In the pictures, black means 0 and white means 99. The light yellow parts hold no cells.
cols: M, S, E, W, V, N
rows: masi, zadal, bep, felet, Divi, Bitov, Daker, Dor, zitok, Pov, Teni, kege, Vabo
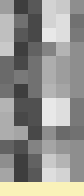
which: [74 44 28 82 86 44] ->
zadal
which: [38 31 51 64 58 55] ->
Teni
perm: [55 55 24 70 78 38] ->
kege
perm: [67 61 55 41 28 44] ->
Divi

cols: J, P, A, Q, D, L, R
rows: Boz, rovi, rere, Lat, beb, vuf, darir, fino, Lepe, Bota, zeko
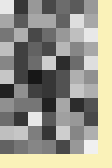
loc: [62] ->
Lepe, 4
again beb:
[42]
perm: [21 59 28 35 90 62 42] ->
Lepe
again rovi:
[65]
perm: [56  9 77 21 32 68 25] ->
vuf
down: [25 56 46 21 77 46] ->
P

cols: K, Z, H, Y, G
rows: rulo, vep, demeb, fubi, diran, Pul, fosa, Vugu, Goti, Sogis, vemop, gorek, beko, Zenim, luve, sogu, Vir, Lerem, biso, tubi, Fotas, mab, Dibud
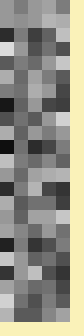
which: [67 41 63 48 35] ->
Pul
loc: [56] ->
vep, 1
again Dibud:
[35]

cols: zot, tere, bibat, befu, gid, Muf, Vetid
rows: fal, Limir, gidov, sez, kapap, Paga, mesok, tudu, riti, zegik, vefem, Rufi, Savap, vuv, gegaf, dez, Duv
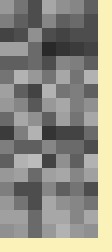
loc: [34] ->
tudu, 2
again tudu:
[59]
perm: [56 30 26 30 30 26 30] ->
gidov
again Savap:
[62]
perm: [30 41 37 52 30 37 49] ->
Limir
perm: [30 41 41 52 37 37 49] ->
vefem

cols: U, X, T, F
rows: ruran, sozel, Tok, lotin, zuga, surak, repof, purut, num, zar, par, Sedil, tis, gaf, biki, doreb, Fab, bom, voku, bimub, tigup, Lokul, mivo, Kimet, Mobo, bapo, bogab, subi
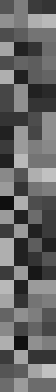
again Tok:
[45]
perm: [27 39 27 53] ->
Kimet
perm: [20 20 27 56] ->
purut
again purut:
[20]
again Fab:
[23]
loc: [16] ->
repof, 3
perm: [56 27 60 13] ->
zar

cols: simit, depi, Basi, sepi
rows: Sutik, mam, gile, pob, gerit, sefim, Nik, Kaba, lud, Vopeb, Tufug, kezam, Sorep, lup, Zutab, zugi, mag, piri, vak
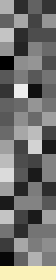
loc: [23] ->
piri, 0
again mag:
[45]

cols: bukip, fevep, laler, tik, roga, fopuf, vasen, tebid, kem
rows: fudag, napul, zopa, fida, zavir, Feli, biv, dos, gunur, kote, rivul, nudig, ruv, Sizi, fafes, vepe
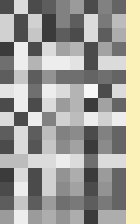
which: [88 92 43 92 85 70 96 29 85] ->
biv
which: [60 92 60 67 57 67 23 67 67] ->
vepe
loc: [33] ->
rivul, 2
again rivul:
[54]
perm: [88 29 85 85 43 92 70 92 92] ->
zavir

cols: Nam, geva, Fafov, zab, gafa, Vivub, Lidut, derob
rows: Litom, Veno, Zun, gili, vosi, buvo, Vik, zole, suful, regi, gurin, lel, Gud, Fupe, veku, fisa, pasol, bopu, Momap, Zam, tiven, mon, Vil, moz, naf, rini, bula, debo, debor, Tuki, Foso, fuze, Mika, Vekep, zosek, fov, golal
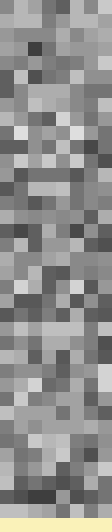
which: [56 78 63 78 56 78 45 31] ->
lel
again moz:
[74]
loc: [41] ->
debo, 3
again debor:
[63]
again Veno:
[71]
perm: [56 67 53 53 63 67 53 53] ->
Momap

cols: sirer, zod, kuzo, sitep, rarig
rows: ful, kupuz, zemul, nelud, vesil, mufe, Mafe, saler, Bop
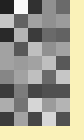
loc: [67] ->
saler, 0
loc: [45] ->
saler, 1
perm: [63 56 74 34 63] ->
nelud
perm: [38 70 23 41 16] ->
zemul

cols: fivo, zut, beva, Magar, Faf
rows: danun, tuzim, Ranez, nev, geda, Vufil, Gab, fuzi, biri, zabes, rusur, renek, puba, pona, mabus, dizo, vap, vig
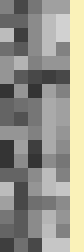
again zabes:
[58]
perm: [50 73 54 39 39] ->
puba
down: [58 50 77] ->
Faf
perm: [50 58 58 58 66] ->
zabes

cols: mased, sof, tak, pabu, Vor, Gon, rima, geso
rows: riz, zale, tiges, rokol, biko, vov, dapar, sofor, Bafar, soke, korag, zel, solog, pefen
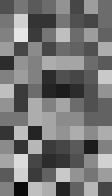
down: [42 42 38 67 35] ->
geso
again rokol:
[27]
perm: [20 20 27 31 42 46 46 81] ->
zale

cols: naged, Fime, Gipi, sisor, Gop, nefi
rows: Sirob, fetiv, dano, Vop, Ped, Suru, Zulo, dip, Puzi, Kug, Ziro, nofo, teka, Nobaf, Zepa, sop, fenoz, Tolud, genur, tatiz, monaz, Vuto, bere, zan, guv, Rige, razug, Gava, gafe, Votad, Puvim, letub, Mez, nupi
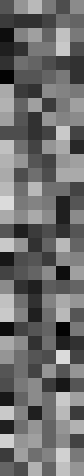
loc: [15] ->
Ziro, 5
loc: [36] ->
monaz, 3
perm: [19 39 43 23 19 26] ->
fetiv
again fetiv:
[19]
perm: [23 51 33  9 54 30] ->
genur

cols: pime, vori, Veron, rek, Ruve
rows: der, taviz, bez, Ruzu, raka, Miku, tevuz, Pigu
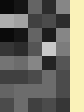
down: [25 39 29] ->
pime
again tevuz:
[42]
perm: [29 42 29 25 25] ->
Miku

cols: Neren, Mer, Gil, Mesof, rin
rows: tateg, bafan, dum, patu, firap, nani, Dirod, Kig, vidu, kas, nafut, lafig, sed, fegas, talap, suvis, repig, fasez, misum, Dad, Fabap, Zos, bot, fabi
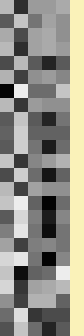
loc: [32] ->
fabi, 0
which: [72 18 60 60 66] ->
tateg
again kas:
[38]
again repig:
[45]
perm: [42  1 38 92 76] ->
talap
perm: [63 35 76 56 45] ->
bafan

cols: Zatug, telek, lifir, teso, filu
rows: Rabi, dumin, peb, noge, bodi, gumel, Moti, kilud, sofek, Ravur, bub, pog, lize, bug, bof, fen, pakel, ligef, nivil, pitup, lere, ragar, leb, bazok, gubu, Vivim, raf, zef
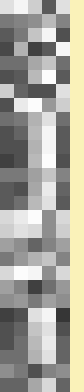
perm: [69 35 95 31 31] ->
bub
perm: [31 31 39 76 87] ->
bazok
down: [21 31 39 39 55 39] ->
filu
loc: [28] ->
noge, 0
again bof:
[35]

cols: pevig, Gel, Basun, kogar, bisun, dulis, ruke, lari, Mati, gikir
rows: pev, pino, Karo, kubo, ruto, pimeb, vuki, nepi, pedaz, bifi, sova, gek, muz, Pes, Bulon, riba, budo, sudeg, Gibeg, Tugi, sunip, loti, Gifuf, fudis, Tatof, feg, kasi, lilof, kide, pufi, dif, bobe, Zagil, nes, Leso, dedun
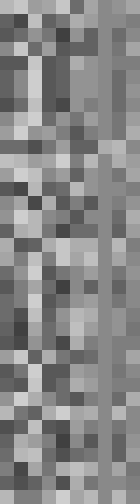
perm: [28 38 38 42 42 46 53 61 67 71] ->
budo
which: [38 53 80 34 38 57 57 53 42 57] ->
vuki
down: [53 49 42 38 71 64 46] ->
Mati

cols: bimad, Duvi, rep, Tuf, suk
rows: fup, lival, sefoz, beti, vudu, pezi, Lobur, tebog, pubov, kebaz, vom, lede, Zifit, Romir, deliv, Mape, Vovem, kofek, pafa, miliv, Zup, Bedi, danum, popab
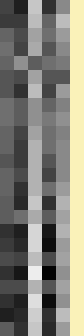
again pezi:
[33]
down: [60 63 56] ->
suk
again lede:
[33]
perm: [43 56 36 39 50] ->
tebog
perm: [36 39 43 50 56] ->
tebog

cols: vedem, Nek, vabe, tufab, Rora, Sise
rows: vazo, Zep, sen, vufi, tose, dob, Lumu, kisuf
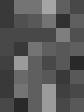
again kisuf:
[28]
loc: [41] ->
dob, 1
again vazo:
[45]
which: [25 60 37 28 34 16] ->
tose
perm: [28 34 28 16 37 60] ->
kisuf
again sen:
[28]
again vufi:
[37]

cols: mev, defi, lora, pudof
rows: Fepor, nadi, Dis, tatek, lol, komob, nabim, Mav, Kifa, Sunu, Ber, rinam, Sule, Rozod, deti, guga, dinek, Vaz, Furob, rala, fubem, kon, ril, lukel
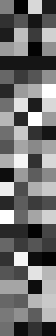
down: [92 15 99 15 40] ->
mev
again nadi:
[33]
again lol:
[8]
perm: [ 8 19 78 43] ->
Sunu
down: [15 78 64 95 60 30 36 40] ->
defi
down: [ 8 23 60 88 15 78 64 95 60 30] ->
defi
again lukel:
[5]

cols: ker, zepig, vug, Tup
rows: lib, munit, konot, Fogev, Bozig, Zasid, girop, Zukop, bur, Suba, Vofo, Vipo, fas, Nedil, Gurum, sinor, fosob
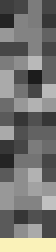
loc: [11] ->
Zasid, 2
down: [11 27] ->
vug
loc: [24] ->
lib, 0
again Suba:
[38]
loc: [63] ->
Nedil, 2
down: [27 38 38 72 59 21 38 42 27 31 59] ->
Tup
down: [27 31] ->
Tup

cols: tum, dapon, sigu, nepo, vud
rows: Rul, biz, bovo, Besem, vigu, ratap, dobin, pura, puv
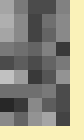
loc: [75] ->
ratap, 0
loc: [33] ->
ratap, 3
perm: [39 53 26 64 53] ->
bovo
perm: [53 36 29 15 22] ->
pura
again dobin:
[43]
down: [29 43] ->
nepo
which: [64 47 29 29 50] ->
Rul

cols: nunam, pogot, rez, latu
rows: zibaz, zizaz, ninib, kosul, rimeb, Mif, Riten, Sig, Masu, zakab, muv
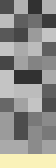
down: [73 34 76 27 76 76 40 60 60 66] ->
nunam
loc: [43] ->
zizaz, 2
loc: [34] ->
ninib, 0
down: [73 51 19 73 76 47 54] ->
rez
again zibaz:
[69]
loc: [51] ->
rimeb, 2

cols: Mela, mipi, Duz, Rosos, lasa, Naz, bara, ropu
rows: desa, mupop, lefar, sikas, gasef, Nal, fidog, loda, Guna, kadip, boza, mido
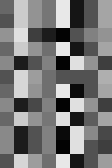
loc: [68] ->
Nal, 7
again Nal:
[32]
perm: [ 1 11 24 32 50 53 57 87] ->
gasef
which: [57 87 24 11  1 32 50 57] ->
lefar
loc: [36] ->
Guna, 6
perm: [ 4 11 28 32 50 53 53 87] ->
kadip
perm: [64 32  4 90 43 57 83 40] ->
fidog

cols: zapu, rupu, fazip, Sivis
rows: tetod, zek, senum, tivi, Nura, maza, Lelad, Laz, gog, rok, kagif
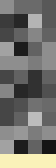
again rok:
[55]
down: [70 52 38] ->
fazip
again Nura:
[55]
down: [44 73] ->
fazip

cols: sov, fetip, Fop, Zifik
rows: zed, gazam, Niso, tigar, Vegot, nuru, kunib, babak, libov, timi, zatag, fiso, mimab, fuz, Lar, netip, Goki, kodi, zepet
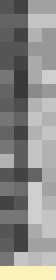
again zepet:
[76]
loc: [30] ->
babak, 1
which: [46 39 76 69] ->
libov
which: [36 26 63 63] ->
kodi
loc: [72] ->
zepet, 2
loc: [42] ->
fuz, 1

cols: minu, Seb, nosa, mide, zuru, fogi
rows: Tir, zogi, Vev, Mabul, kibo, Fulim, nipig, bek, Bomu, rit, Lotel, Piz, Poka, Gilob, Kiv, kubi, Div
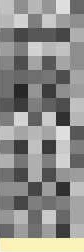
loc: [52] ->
kibo, 0
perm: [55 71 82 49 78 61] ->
zogi
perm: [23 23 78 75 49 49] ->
Lotel

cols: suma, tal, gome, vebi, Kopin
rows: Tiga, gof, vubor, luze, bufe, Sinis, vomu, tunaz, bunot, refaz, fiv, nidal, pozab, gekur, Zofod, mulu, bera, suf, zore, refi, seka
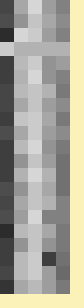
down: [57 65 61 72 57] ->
tal
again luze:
[69]
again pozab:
[69]
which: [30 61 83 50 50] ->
mulu
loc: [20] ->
seka, 0

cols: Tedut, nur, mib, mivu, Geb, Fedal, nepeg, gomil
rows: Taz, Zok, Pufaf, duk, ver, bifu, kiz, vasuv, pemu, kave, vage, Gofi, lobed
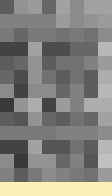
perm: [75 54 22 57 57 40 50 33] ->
Gofi
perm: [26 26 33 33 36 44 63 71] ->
vage

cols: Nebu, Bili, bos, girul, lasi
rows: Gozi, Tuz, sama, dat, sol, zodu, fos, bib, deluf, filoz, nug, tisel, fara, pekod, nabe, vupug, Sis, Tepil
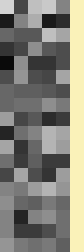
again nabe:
[40]
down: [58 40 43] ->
lasi
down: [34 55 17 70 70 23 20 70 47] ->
girul

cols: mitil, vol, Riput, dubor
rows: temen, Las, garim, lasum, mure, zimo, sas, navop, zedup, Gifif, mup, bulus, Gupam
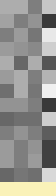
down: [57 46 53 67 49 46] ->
Riput
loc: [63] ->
Las, 0
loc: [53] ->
lasum, 2

